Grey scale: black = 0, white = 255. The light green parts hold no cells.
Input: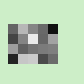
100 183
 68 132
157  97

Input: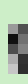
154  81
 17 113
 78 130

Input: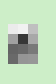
235 241
161  55
100 105

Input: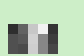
46 98
80 88
80 75

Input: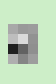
168 153
189 218
 32  98

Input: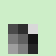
 74  46
121  96
158 126

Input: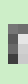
118 110
 89 229
105 208

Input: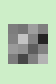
125 117
130 196
154 145
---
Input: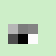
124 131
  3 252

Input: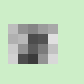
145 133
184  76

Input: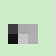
169 174
197 176

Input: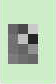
 73 200
191  37

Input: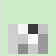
245  58
200 249

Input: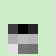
  1  37
189 181

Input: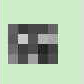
 59  71
200  85
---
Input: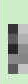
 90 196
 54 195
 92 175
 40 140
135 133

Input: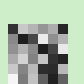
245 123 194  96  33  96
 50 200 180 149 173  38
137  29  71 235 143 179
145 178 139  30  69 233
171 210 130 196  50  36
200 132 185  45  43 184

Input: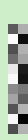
 77 179
 91 174
251  13
 79 177
109 162
232  28
248  20
137 121
164  94
 84 180
247   3

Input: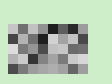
 76 122 157 167 174 162 102 158
197 112 193 145  30  94  41 156
 70 179 112  31 210 163 196  73
220 121 149  77 192 198 107 113
178 202  53 131 163 123 201 215

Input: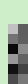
 76 121
192  94
115  95
 10 139
152  99
 17  67

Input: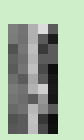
 88  91 189  74  16
126 115 177 220  91
123 113 176  91  27
 82 118 189  58  91
 97 111 181  91  91
 91 117 191  74  14
110  91 168  91  24
122 114 178 207  27
116 109  91 150  23
105 113 183 140  91
 83  91 193  56  13
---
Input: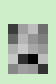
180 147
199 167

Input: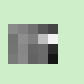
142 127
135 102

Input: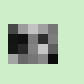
 16 124
 42 130

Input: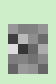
186 142
 54 102

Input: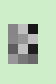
149 191
192  30

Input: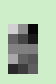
 69  26
128 126

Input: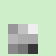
172 170
118  54

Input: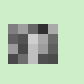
 83 206
 73 191

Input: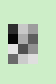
172  94
 80 146
